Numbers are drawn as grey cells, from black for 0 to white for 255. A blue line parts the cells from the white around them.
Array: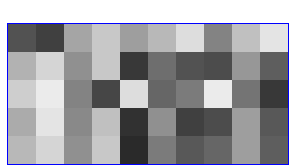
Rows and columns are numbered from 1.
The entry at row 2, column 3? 144
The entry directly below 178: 206
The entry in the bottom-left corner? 184
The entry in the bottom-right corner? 94
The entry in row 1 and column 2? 64
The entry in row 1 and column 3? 165
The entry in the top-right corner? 228
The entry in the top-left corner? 82
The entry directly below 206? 171
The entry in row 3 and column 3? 131
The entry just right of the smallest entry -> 123
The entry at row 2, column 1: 178
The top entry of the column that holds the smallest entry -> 158

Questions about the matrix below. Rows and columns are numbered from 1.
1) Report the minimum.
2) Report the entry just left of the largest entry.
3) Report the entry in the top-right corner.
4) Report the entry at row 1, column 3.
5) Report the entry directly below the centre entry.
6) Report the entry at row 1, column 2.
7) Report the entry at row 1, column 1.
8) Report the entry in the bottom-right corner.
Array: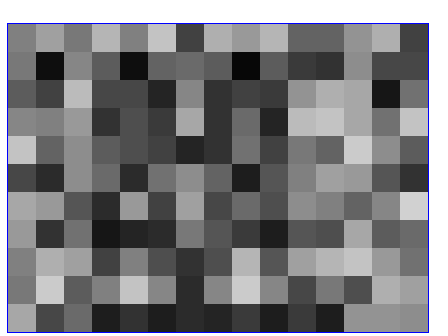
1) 7
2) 134
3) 65
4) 120
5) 71
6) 160
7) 128
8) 141

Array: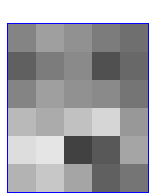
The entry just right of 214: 152
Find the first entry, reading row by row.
132
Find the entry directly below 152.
165
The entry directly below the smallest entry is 165
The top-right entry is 111
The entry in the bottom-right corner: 117
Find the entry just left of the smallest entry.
229
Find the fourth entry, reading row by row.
124
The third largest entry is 214

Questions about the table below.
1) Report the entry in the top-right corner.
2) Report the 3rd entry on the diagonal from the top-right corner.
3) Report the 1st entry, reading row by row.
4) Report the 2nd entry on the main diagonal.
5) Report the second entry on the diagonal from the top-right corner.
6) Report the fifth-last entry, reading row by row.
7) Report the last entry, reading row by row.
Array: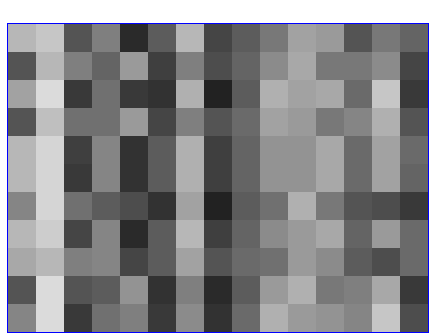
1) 100
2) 106
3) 183
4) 183
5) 139
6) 154
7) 77

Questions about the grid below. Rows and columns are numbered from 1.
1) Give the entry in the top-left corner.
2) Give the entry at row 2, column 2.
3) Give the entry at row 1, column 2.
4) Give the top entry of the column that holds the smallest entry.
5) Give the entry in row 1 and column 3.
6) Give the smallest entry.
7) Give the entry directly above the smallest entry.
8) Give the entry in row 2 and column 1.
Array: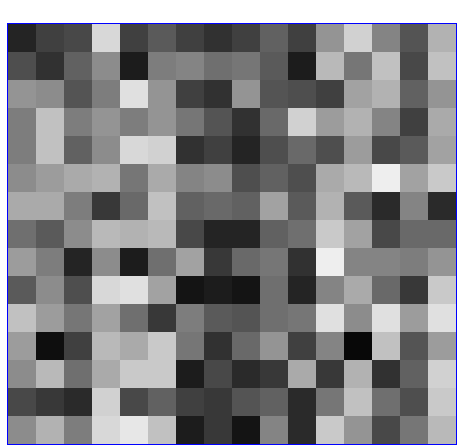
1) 36
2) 49
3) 64
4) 209
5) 72
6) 8
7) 140
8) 78
